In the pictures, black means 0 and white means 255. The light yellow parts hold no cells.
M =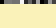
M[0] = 1
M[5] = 243
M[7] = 100
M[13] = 67

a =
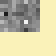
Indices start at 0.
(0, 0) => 107
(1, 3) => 168
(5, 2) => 116
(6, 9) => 143
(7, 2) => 144
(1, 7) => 138
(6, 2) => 130
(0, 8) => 151
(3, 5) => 87
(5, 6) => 241
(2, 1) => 115
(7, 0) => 148
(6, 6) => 128
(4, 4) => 129
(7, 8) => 125
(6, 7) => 133
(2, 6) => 99
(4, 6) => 114
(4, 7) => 111
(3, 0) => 179

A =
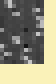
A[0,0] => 67
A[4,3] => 66
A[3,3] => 148
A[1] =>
[67, 90, 192, 116, 68, 71, 68, 72, 81, 56, 67]
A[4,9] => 168
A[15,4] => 66
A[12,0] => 112
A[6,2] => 71
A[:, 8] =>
[72, 81, 128, 91, 75, 69, 67, 66, 87, 88, 77, 66, 72, 69, 68, 91]
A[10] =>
[66, 61, 67, 119, 188, 85, 68, 66, 77, 67, 67]
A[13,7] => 67
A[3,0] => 67
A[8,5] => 82
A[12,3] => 61
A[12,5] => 82
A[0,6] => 68
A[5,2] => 67
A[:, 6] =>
[68, 68, 68, 68, 67, 66, 67, 34, 67, 68, 68, 19, 183, 67, 187, 108]
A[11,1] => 84
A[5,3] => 66
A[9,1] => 65
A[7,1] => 70
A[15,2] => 66
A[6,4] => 65
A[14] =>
[113, 52, 66, 66, 68, 114, 187, 84, 68, 60, 72]
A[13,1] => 176
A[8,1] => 65
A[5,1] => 67
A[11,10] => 80
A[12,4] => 63
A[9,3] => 160
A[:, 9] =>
[59, 56, 184, 67, 168, 86, 133, 65, 196, 66, 67, 65, 64, 62, 60, 68]
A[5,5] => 68

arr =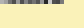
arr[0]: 178
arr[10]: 149
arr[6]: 131
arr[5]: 80
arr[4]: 153

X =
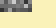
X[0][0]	144
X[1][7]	94
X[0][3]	203
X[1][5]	113
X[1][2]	111
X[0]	[144, 90, 144, 203, 111, 135, 53, 135]
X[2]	[51, 94, 158, 78, 98, 89, 88, 71]

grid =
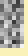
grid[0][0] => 164
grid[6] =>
[128, 225, 154, 115, 108, 218]
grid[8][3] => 214
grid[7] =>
[170, 156, 124, 182, 175, 223]
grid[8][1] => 172
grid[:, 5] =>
[174, 108, 156, 129, 175, 144, 218, 223, 211, 182, 149, 242]
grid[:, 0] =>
[164, 98, 105, 155, 188, 90, 128, 170, 190, 136, 85, 177]
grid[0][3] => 177
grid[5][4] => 135
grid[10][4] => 86
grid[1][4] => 72
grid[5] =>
[90, 197, 187, 57, 135, 144]
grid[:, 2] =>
[113, 171, 177, 125, 97, 187, 154, 124, 95, 145, 186, 116]

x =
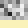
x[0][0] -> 148
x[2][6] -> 143
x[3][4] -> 131
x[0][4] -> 102
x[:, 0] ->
[148, 76, 210, 171, 200]
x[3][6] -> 181
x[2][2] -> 188
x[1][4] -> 159
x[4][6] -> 194
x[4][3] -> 131
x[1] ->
[76, 168, 238, 181, 159, 241, 174]

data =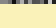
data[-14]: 134
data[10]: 113
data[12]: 202
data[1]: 135
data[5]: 173

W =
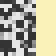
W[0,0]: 59
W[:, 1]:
[52, 229, 231, 53, 52, 227, 231, 57, 231, 230, 52, 52, 51, 50]
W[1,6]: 190
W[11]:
[51, 52, 52, 229, 231, 68, 133, 52, 127]
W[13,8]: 84
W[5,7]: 146
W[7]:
[52, 57, 51, 209, 231, 191, 124, 63, 209]
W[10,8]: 144
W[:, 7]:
[155, 230, 226, 56, 52, 146, 52, 63, 53, 51, 52, 52, 230, 76]
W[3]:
[55, 53, 50, 216, 231, 183, 127, 56, 190]
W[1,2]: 231
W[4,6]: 54
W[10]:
[52, 52, 52, 229, 229, 157, 62, 52, 144]
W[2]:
[51, 231, 52, 74, 50, 53, 229, 226, 225]
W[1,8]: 56
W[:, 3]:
[69, 52, 74, 216, 230, 186, 231, 209, 229, 231, 229, 229, 52, 184]
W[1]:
[230, 229, 231, 52, 53, 168, 190, 230, 56]
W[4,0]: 187

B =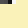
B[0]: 80
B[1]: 76
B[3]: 247

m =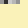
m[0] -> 152
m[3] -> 182
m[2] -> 204
